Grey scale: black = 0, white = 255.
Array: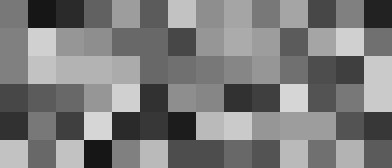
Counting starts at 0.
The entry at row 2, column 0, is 128
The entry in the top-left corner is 120
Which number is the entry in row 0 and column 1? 22
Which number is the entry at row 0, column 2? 42
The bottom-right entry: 91
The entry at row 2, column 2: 179
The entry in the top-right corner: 34
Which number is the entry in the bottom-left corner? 194
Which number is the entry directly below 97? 142
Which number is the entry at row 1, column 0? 128
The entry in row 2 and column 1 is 194

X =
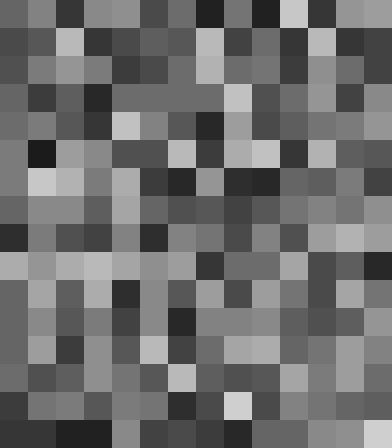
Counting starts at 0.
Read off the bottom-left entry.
54
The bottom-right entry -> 207
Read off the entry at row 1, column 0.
74
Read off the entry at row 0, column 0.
101
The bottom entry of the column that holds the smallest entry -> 54
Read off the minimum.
27
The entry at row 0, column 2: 54
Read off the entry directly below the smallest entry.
199
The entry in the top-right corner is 157
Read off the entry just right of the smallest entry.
157
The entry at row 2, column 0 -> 80
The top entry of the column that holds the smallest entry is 130
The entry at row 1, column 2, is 185
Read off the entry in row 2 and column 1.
123
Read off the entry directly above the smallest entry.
123

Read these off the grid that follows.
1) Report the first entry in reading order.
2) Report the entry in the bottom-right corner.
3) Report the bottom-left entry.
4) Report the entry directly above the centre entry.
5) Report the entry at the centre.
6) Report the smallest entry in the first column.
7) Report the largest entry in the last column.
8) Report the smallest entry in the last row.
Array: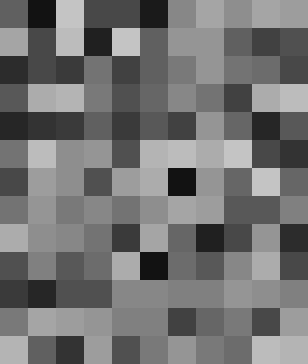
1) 96
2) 180
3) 180
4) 180
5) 172
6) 38
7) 188
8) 51

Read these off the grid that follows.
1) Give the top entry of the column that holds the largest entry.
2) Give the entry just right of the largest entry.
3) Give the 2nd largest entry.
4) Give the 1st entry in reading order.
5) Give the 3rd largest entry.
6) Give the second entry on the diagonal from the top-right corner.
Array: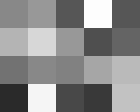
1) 253
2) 86
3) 245
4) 136
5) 215
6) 79

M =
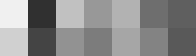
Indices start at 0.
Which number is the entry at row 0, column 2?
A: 193
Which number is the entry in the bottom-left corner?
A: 208
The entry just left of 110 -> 178

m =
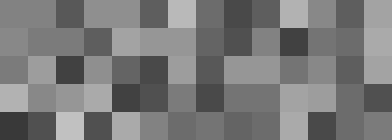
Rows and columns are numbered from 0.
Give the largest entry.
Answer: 193
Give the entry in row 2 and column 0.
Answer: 123
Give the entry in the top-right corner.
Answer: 163
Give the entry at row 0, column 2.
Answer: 88
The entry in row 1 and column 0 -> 136
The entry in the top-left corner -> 130
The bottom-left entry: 57
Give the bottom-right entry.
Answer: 123
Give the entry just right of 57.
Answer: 80
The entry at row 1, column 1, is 123
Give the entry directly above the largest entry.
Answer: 150
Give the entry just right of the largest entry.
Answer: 80
